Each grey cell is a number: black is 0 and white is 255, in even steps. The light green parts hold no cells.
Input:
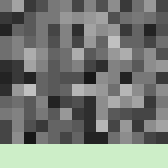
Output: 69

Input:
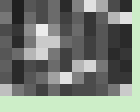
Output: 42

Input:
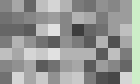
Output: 156

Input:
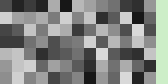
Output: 151

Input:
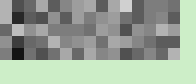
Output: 113

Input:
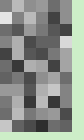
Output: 143
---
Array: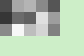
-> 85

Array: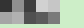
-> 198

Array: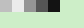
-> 19

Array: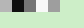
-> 158

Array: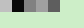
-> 94

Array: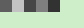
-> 50

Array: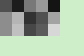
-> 20
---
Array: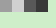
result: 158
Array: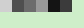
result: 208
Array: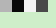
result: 181
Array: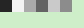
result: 37
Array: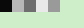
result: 9
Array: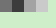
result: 114
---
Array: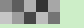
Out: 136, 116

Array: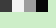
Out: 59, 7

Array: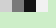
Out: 209, 241

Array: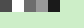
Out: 76, 26

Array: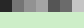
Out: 39, 197

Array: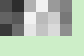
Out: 78, 142
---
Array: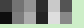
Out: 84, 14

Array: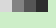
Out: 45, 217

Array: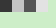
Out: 226, 54

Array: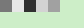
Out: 161, 120

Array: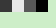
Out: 1, 55

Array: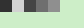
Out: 143, 49

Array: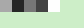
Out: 254, 169

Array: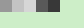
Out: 56, 152
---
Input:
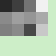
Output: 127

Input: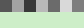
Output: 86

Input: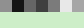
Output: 144

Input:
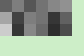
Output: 204

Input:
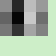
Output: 119

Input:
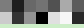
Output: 204

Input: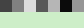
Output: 67
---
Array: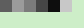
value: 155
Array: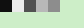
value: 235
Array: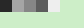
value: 165
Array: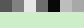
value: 129
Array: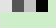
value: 85
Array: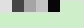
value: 69
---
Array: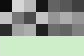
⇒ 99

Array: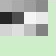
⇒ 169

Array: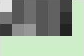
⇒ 86

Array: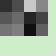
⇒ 77

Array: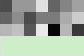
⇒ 100

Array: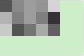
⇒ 157

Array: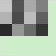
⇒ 84

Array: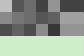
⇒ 148
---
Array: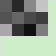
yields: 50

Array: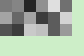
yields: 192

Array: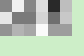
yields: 250

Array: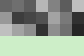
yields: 142

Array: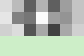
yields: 65

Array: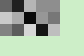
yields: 214

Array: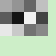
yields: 201
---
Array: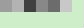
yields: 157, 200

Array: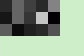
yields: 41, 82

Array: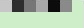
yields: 199, 138

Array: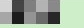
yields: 212, 39

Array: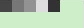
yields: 69, 50

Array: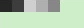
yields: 39, 135

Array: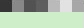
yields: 53, 167

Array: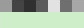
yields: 155, 167
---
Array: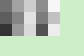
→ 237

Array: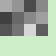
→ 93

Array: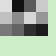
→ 27

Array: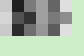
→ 223

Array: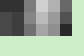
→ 40

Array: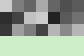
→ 181

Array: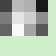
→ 88
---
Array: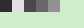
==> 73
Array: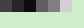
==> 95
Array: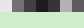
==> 53
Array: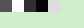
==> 47
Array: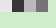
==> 55
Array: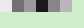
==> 25
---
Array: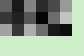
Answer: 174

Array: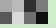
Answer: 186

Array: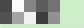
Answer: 240

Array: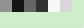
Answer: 216

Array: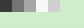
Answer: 207

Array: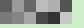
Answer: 188
